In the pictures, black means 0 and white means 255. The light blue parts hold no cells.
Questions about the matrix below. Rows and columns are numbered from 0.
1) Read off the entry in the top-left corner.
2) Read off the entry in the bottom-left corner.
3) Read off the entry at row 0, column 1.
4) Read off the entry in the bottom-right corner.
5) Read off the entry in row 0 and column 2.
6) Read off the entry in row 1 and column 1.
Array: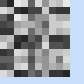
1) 81
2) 218
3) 38
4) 38
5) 233
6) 191

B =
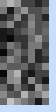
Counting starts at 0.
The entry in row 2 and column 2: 137
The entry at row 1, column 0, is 121
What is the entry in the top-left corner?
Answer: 150
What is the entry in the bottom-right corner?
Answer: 105
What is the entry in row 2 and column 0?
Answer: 37
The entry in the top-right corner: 67
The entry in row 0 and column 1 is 179
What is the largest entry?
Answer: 193
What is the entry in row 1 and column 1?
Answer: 24
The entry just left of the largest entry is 105
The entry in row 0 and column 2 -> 150
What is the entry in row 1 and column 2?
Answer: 105
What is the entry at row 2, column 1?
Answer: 67
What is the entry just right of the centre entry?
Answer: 121
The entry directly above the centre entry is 52
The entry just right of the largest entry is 150

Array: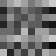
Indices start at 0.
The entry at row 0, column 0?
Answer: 122
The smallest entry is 6
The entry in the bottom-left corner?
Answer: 186
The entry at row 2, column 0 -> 78
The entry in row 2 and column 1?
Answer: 147
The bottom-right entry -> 147
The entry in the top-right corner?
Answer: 201
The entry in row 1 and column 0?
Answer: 35
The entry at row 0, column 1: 161
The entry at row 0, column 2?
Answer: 186

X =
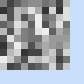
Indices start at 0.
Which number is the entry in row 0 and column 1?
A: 67
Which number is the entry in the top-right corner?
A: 185
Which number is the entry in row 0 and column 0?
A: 127
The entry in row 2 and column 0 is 185
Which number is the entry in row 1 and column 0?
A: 52
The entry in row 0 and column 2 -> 98
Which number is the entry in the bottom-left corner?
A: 200
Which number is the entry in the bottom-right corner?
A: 200

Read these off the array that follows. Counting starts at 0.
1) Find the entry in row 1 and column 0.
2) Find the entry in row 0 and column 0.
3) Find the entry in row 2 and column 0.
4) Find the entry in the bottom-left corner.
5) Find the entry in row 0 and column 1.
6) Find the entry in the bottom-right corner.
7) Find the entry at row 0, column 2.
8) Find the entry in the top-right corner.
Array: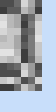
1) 61
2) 77
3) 214
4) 61
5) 77
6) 92
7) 107
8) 92

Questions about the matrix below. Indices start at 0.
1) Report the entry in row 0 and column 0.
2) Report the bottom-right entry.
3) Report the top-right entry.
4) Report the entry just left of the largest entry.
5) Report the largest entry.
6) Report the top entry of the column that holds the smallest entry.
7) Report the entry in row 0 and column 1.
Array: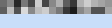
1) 108
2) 164
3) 150
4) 82
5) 217
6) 55
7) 136

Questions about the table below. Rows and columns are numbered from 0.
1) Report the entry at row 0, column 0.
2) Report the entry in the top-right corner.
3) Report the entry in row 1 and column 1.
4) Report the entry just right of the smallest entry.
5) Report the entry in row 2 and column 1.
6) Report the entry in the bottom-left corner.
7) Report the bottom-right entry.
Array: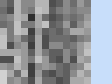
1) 123
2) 123
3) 79
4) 168
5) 138
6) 209
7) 181
